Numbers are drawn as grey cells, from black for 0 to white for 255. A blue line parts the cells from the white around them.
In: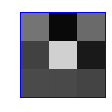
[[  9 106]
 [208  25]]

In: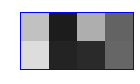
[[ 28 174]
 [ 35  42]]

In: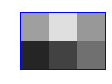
[[223 152]
 [ 66 112]]

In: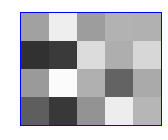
[[238 157]
 [ 58 220]]

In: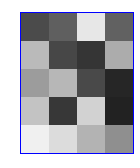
[[ 95 231]
 [ 71  53]]

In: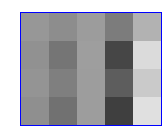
[[141 156]
 [117 158]]
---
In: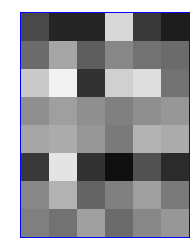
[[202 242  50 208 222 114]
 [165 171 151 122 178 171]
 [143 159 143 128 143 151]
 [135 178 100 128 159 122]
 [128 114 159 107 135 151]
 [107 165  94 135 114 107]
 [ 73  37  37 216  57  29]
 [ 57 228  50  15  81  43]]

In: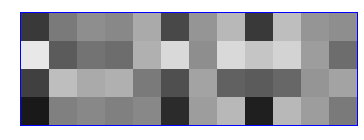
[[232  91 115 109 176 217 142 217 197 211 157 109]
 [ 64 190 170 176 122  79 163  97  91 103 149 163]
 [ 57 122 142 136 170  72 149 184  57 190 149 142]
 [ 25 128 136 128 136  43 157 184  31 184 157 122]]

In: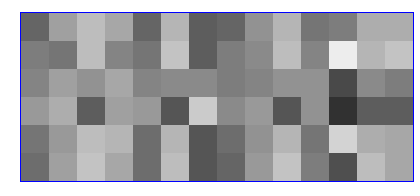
[[153 173  93 160 153  85 203 138 153  85 146  49  93  93]
 [132 160 146 167 132 138 138 125 132 146 146  73 138 125]
 [125 117 189 132 117 195  93 125 138 189 132 237 181 195]
 [117 153 189 181 109 181  85 109 146 181 117 211 173 167]
 [109 160 195 167 109 189  85 101 153 195 125  79 189 167]
 [101 160 189 167 101 181  93 101 146 181 117 125 173 173]]

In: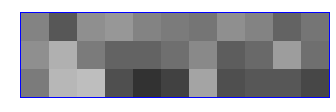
[[143 176 123  99  99 111 137  93 105 157 111]
 [131  87 143 151 131 123 117 143 131  99 117]
 [123 183 190  79  50  65 164  79  87  87  71]]

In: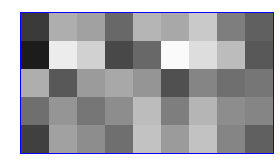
[[174  88 155 168 149  80 133 111 118]
 [111 149 118 141 188 126 181 141 133]
 [ 64 161 141 111 194 155 194 133  96]
 [ 58 174 161 104 181 168 201 126  96]
 [ 28 236 209  72 104 250 221 188  88]]

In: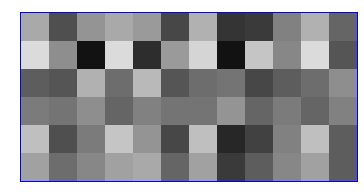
[[219 142  18 219  45 154 213  18 197 135 219  85]
 [191  79 123 197 148  71 191  39  65 129 191  93]
 [169  79 148 169 154  71 177  52  58 129 177 101]
 [161 109 135 161 169 101 161  58  93 135 161  93]
 [123 116 142 101 129 116 116 148 101 123 101 129]
 [ 93  85 177 109 185  85 109 116  71  93 109 142]]

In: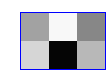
[[214   5 184]
 [162 248 135]]
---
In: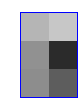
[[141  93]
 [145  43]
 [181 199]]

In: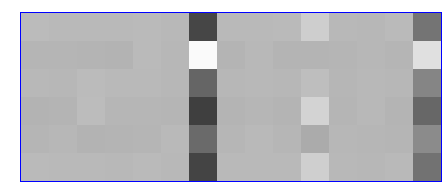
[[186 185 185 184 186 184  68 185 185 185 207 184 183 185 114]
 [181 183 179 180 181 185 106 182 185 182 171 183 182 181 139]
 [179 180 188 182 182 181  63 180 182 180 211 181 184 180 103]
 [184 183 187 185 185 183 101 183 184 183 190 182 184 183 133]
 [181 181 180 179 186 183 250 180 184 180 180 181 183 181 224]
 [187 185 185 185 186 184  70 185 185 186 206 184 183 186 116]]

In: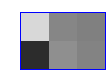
[[ 44 143 131]
 [216 134 128]]

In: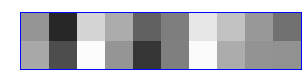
[[168  77 252 149  54 127 251 172 147 145]
 [149  39 212 172  97 126 231 194 152 113]]

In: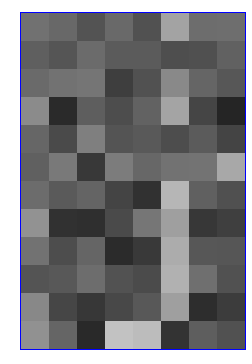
[[145 101  41 194 188  51  94  81]
 [136  70  55  72  88 159  45  60]
 [ 84  88 109  82  75 177 111  81]
 [114  77 101  43  57 172  87  86]
 [146  49  47  74 118 159  55  63]
 [108  90 100  68  49 182  96  80]
 [ 96 121  56 124 103 114 115 168]
 [102  74 127  84  89  77  91  68]
 [139  42  94  77  98 164  69  37]
 [106 114 117  62  81 137 101  87]
 [ 95  85 107  91  91  78  80  97]
 [113 104  83 105  81 163 109 110]]

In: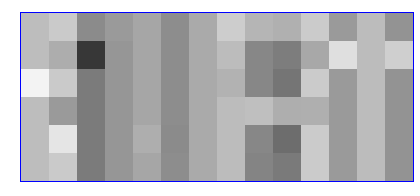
[[189 202 123 150 166 141 170 188 132 122 203 154 188 147]
 [189 229 123 150 174 139 170 188 135 109 203 154 188 147]
 [189 154 123 150 166 141 170 188 191 174 175 154 188 147]
 [243 202 123 150 166 141 170 178 135 117 203 154 188 147]
 [189 173  55 150 166 141 170 188 135 125 168 223 188 207]
 [189 202 139 154 166 141 170 205 181 176 203 154 188 147]]

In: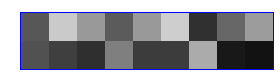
[[ 81  63  47 127  60  60 171  24  18]
 [ 87 202 153  91 153 206  48 103 156]]
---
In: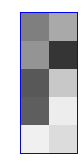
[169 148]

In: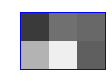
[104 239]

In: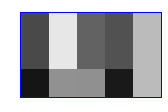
[187  82 144]

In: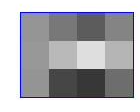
[132 222  70]

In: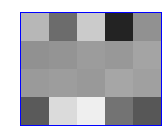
[145 152 153 219]

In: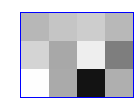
[184 238 170]

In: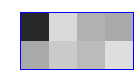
[170 187]

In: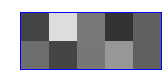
[ 97 151]

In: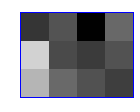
[104  59 105]
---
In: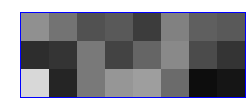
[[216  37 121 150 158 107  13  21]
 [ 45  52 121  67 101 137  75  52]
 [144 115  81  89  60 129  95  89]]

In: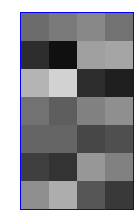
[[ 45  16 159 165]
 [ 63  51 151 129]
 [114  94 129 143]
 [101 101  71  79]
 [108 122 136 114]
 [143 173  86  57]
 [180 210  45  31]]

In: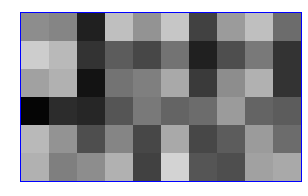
[[  5  44  38  85 121 100 108 155 100  92]
 [177 127 141 177  65 211  85  78 161 169]
 [141 133  32 191 147 198  65 155 191 108]
 [185 147  78 133  71 169  71  92 155 108]
 [161 177  19 115 127 169  58 141 177  51]
 [205 185  51  92  71 115  32  78 121  51]]

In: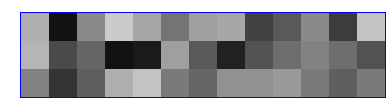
[[175  18 138 203 167 116 159 167  66  89 138  60 195]
 [130  52  95 175 195 122 102 145 145 153 122  95 122]
 [181  74 102  18  26 159  89  33  82 110 130 110  82]]

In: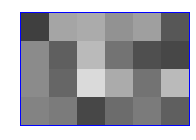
[[139  95 186 115  79  71]
 [139 102 218 171 115 186]
 [131 123  71 108 123  95]
 [ 63 165 171 146 159  87]]

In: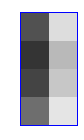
[[ 52 185]
 [ 68 199]
 [ 81 221]
 [110 229]]

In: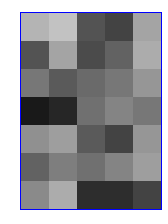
[[ 25  38 112 132 119]
 [119  90 106 119 150]
 [ 98 126 112 132 158]
 [144 158  90  67 150]
 [ 83 164  75  98 172]
 [138 172  45  45  67]
 [180 194  83  67 164]]

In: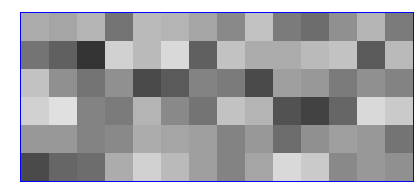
[[116  96  52 209 186 217  96 194 172 172 186 194  90 186]
 [ 74 102 109 172 209 186 159 131 165 217 202 137 152 144]
 [194 144 116 144  74  90 131 123  74 159 152 123 144 131]
 [152 152 131 137 172 165 159 131 152 109 144 159 152 116]
 [172 165 180 116 186 180 165 137 194 123 109 144 180 123]
 [209 224 131 123 180 137 116 194 180  82  66 102 217 202]]

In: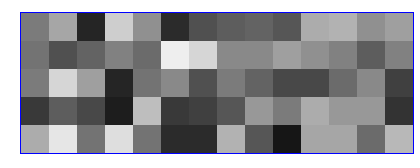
[[115  80  99 129 107 238 214 137 137 159 144 129  93 129]
 [ 57  93  72  29 190  57  64  86 152 123 172 152 152  51]
 [123 166  37 206 144  43  80  93  99  86 172 178 144 159]
 [123 214 159  37 115 137  80 123  99  72  72 107 137  64]
 [172 230 115 222 115  43  43 178  86  22 166 166 107 184]]
